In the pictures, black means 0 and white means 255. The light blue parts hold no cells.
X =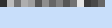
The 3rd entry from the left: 115
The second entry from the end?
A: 73
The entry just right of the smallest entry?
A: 189
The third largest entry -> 174

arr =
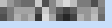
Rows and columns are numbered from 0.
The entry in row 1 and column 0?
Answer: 92
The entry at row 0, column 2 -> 123
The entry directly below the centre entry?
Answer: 163
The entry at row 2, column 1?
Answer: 123
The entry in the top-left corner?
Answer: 189
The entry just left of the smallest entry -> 67
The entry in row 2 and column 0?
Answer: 79
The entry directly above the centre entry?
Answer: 136
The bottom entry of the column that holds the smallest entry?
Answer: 38
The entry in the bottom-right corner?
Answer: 107

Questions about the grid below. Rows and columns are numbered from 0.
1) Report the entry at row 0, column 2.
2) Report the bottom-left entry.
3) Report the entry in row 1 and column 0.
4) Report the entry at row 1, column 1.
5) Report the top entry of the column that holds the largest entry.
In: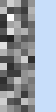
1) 178
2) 178
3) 193
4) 73
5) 208

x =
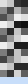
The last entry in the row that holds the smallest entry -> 16
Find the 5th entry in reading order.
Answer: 136
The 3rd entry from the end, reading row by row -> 54
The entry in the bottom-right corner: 94
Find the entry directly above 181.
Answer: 54
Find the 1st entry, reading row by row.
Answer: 222
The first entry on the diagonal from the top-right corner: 41
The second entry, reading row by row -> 197
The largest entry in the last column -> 238
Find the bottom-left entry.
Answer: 124
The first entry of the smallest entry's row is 238

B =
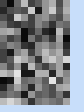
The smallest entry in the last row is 52
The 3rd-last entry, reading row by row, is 118
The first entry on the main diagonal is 65
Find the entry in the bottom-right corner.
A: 163
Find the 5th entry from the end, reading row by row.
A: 118
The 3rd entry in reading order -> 104
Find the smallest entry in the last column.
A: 10
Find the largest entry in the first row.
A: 187
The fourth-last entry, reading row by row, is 134
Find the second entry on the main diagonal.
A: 78
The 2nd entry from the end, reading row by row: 104
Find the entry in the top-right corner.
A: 163
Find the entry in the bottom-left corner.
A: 187
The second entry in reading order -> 10

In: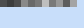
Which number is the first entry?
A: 77
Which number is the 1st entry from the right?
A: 164
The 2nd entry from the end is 93

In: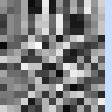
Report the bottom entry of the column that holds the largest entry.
54
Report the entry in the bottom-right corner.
67
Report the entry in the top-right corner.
209
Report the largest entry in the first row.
236
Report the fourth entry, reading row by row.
164
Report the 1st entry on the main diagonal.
151
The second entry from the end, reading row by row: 180
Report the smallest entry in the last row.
12
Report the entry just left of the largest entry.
223
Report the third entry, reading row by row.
108
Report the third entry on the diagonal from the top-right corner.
108
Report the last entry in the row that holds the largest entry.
108
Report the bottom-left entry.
209
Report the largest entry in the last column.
236
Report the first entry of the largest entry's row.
12
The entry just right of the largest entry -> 38
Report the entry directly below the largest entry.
151
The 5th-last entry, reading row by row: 54
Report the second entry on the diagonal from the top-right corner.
136
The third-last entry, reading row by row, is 67
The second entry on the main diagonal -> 94

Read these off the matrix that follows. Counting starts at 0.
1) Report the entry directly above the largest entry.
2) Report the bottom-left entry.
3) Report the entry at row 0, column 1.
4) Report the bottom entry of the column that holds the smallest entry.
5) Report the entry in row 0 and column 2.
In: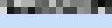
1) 149
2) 218
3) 80
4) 204
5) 204

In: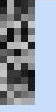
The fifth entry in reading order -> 70
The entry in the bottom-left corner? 99
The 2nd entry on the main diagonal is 169
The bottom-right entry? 169
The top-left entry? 15
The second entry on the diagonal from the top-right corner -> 43
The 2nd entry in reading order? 169
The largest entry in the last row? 185
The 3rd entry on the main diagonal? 56
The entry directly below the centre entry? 155
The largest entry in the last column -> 198

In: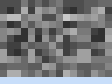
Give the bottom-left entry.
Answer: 105
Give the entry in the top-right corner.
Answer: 105
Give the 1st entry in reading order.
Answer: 78
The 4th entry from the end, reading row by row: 92
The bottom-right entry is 105
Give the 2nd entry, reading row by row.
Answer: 78
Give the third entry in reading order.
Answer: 78
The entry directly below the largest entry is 49
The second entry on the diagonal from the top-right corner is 173
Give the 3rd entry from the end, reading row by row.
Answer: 148
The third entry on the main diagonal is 188
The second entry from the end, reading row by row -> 121
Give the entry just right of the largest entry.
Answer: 173
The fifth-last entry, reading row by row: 105
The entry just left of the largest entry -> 133
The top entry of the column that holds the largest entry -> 78
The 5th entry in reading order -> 78
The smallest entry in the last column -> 64
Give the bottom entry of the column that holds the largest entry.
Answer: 173
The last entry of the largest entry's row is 92

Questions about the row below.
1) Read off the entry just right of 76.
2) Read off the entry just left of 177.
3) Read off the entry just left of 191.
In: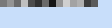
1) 49
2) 163
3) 106

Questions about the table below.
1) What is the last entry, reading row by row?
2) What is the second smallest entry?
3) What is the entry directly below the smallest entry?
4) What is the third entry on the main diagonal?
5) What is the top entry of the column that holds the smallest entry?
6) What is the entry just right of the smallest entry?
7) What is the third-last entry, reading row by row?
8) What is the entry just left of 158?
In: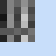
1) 102
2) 33
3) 46
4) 60
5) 46
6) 144
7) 60
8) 73

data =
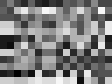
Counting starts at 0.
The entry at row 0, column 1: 124
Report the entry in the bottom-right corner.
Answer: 206
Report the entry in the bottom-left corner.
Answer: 206
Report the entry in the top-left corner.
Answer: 83
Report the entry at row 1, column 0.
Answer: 97
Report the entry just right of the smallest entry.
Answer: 70
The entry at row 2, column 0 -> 83
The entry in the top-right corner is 70
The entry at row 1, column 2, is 190
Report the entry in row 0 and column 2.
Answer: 70
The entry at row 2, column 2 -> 70
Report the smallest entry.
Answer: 2
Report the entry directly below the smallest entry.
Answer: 190
